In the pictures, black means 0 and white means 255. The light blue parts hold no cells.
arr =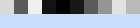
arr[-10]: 217
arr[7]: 149
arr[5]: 24
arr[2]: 240

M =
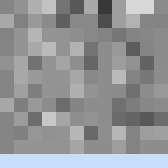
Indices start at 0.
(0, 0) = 133
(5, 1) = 168
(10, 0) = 133
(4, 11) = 139
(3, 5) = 178
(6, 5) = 176
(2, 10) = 135
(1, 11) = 132
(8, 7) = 141
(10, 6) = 141
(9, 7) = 142
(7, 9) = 125
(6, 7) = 141
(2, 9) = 131
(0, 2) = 176
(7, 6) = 141
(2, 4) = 147
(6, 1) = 160
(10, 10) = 141
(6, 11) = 152
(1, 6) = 136
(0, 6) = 169
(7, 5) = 132
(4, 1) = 167
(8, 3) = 199
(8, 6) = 147
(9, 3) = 145
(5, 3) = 147
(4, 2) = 114
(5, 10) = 120
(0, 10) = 215
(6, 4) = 146
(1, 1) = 129
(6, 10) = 141

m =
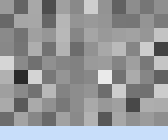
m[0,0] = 155
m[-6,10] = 205
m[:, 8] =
[97, 119, 159, 186, 132, 114, 205, 160, 167]
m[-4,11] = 97
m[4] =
[214, 138, 112, 144, 133, 129, 154, 156, 132, 159, 120, 197]
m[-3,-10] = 114
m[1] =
[104, 166, 167, 102, 182, 148, 153, 149, 119, 118, 148, 122]
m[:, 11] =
[143, 122, 195, 66, 197, 97, 204, 172, 142]
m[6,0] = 159
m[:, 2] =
[168, 167, 160, 174, 112, 212, 114, 170, 135]
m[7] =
[170, 90, 170, 145, 120, 141, 169, 152, 160, 72, 174, 172]
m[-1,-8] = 161
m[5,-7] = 130
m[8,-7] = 138
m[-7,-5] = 153
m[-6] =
[136, 117, 174, 114, 179, 108, 146, 168, 186, 133, 205, 66]
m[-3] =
[159, 138, 114, 184, 131, 141, 148, 109, 205, 115, 113, 204]
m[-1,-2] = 155
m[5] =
[177, 42, 212, 120, 149, 130, 136, 234, 114, 171, 134, 97]
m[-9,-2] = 118
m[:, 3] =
[77, 102, 150, 114, 144, 120, 184, 145, 105]
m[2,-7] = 134
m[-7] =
[138, 115, 160, 150, 184, 134, 165, 153, 159, 162, 150, 195]

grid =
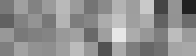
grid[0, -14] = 121
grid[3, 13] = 168
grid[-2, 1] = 121
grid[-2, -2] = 189
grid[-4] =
[121, 160, 130, 155, 185, 155, 116, 138, 179, 158, 201, 68, 148, 33]
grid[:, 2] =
[130, 148, 128, 146]
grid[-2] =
[152, 121, 128, 132, 153, 161, 105, 159, 231, 172, 151, 126, 189, 155]
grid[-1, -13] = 162
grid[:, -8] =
[116, 134, 105, 152]
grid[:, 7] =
[138, 172, 159, 81]
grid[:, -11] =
[155, 120, 132, 143]
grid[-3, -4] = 172

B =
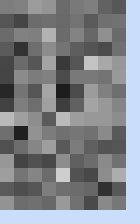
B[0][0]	125
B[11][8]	113
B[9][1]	32
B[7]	[65, 126, 110, 160, 62, 97, 164, 152, 133]
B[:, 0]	[125, 85, 107, 91, 70, 69, 39, 65, 185, 111, 80, 151, 158, 90, 147]
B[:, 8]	[87, 114, 106, 112, 151, 153, 110, 133, 140, 89, 85, 113, 173, 88, 119]
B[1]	[85, 69, 108, 111, 105, 115, 90, 112, 114]
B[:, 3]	[148, 111, 178, 140, 164, 129, 165, 160, 91, 124, 158, 72, 108, 126, 104]
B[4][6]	195
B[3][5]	94
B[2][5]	131
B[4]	[70, 107, 86, 164, 57, 85, 195, 168, 151]
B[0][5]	121
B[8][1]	159
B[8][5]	157
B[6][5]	75
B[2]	[107, 129, 127, 178, 107, 131, 103, 144, 106]
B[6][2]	85
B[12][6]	72
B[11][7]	138
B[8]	[185, 159, 141, 91, 186, 157, 152, 152, 140]
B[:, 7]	[98, 112, 144, 75, 168, 115, 128, 152, 152, 138, 83, 138, 141, 48, 137]
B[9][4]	112
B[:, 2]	[155, 108, 127, 110, 86, 124, 85, 110, 141, 146, 134, 81, 133, 86, 112]
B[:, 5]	[121, 115, 131, 94, 85, 121, 75, 97, 157, 118, 124, 95, 82, 108, 113]
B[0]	[125, 129, 155, 148, 107, 121, 127, 98, 87]

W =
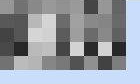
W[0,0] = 150
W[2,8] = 96
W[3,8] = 39
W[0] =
[150, 114, 137, 153, 145, 154, 69, 151, 100]
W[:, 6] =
[69, 137, 107, 42, 144]
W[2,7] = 137
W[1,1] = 85
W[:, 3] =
[153, 212, 209, 191, 134]
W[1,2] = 184
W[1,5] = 160
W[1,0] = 88
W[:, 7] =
[151, 133, 137, 210, 66]

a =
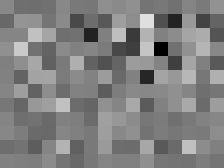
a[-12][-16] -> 136
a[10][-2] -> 140
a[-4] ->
[133, 111, 114, 106, 129, 126, 107, 160, 151, 140, 119, 123, 112, 121, 130, 135]
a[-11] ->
[104, 148, 146, 117, 138, 73, 109, 88, 158, 141, 223, 80, 35, 153, 67, 100]
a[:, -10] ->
[119, 109, 34, 133, 98, 130, 128, 101, 107, 121, 121, 120]
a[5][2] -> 163
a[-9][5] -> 129
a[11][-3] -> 114
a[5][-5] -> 164
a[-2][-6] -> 167
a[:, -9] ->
[143, 88, 128, 123, 81, 156, 92, 145, 160, 158, 154, 132]
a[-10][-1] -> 84
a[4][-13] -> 96
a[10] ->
[110, 115, 93, 133, 179, 96, 121, 154, 109, 108, 167, 89, 106, 192, 140, 128]
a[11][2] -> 125
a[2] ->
[133, 133, 193, 165, 111, 113, 34, 128, 191, 58, 179, 129, 140, 165, 172, 84]
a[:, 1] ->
[111, 148, 133, 202, 143, 99, 158, 102, 111, 125, 115, 127]
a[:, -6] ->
[116, 223, 179, 197, 153, 38, 136, 91, 119, 115, 167, 143]
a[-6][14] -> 111
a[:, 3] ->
[113, 117, 165, 99, 96, 164, 141, 159, 106, 105, 133, 139]
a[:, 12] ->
[113, 35, 140, 113, 63, 152, 144, 144, 112, 119, 106, 116]
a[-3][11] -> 124
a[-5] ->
[119, 102, 152, 159, 193, 108, 101, 145, 133, 168, 91, 129, 144, 169, 107, 157]
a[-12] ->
[136, 111, 110, 113, 136, 121, 119, 143, 138, 144, 116, 120, 113, 132, 122, 146]
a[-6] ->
[133, 158, 98, 141, 109, 130, 128, 92, 125, 137, 136, 137, 144, 133, 111, 118]
